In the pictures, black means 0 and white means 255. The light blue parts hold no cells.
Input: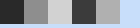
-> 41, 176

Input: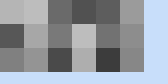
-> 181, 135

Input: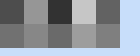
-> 77, 127

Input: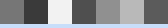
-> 118, 91

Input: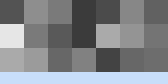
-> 83, 109

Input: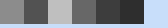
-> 140, 46

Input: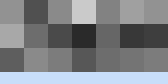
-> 146, 124

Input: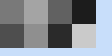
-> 121, 202
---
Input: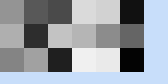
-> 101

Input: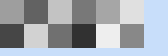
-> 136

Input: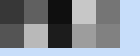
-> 129

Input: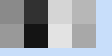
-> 168

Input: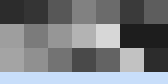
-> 29

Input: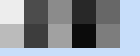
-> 125

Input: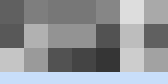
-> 96

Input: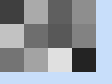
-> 130

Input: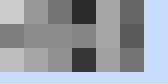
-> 89
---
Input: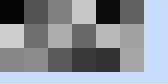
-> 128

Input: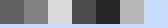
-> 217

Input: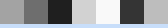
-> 31

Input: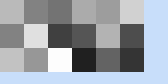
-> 115

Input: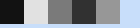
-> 122

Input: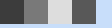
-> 221

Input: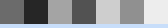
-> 164

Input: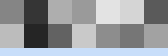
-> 174

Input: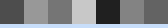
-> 117
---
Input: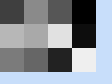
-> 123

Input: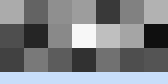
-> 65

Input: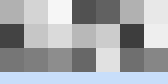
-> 118

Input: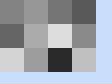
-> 212

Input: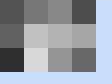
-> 47

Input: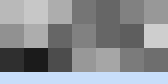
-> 47

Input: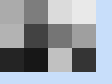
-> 36

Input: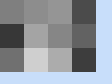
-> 112

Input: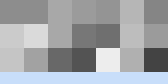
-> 197

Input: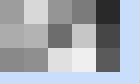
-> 137
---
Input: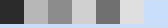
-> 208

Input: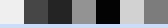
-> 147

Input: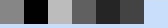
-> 96

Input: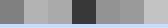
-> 56

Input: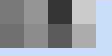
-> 203

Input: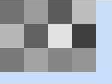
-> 190

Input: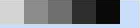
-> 45
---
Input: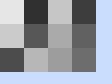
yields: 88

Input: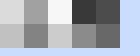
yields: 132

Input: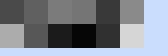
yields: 88

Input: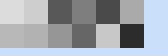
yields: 177

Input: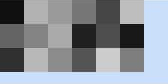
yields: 132

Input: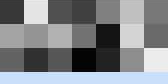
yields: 148
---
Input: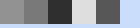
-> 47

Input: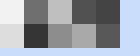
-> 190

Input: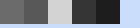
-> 211

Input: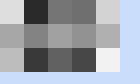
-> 117

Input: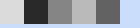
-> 133

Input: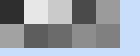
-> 202

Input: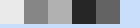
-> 177
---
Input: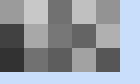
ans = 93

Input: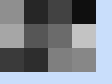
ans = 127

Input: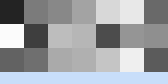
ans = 170

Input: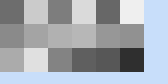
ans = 131

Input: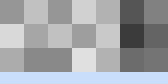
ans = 137

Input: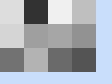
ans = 106
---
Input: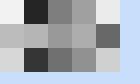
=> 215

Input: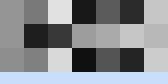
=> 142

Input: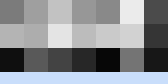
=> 15

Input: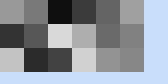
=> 195

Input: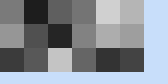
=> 59

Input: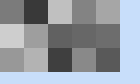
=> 152

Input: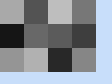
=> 149

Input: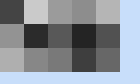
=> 175
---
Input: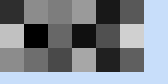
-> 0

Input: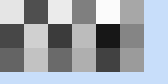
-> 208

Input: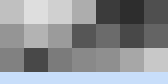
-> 179

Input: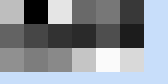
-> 70

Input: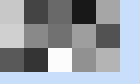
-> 137

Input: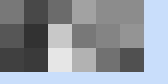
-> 50

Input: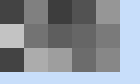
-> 115
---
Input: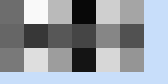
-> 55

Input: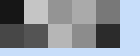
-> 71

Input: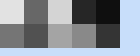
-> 52

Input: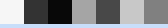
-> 72

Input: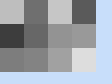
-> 103

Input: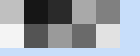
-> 84

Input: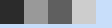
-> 153
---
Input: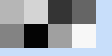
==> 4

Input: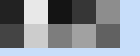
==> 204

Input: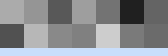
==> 184

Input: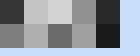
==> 174

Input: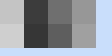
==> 54

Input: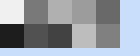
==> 81
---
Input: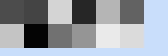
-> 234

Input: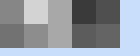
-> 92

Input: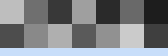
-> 203

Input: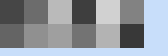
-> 179

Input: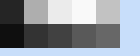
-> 89

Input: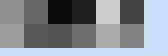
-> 171
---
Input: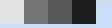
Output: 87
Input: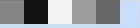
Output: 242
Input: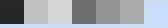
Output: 213
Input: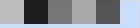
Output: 118
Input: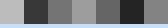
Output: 116
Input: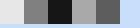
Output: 22
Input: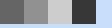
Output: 205
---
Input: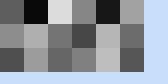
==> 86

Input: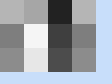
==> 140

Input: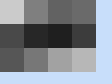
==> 183

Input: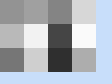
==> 173

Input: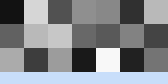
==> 116

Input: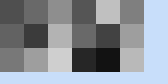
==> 185

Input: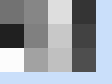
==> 78

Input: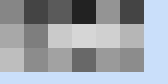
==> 139
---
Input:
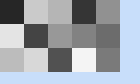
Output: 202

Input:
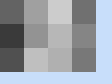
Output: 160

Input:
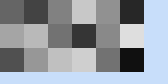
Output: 67

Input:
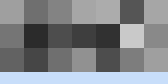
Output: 111

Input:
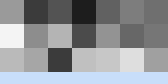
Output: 59

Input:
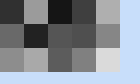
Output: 155
